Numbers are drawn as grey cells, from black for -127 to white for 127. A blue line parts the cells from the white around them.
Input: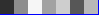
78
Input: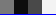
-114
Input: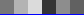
-75
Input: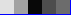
-119
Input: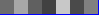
72
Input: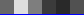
-68
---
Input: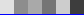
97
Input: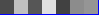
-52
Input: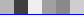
54
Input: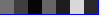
-14
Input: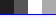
-96
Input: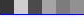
-74
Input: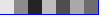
102
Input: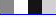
8
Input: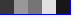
-72
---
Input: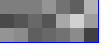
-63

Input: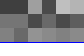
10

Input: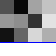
47

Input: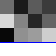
78

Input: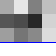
92

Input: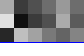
4

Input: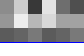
-6

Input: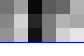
101

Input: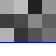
-13

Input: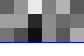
43
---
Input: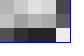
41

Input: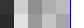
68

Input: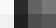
-50

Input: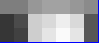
89

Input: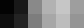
61

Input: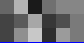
-49
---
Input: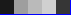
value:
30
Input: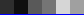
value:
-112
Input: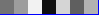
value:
29
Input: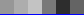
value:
45
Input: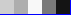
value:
46
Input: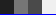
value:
-9
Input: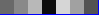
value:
9
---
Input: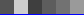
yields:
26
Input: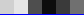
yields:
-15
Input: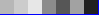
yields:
-94
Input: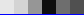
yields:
-47
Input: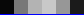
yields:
-100
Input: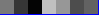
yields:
-29
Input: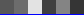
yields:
-74
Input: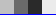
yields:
107
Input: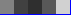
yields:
81
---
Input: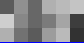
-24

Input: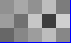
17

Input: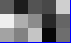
-44

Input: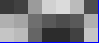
27

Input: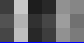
-98

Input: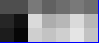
-6
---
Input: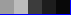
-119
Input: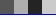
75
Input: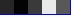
-39
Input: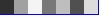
92
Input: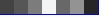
-89
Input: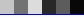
-119
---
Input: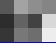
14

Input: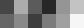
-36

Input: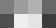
49

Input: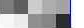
77

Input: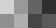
-28

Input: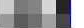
4

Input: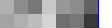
-8

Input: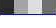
93

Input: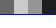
21
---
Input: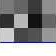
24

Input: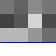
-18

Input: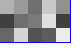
108

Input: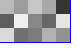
18

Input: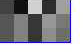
-18

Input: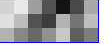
-2

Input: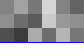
-8
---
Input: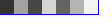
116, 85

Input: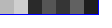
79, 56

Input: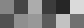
90, 66

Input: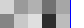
95, 84

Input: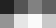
122, 101

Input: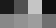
69, 29

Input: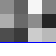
118, 76

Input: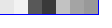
114, 103

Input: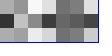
120, 108

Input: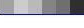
76, 57
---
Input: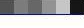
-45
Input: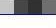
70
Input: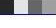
-87
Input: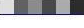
94
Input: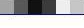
36
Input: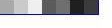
41
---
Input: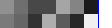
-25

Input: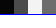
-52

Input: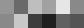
72

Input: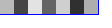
-58

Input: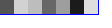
82

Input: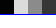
91

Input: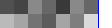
37
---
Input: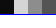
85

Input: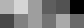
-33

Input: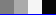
42

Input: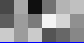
-13

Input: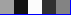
124

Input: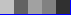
33

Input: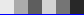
83

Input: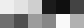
-100
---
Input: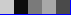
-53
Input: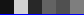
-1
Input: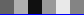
4
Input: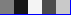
73
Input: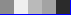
-84
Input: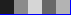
51
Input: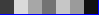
-110
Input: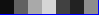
13
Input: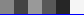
117
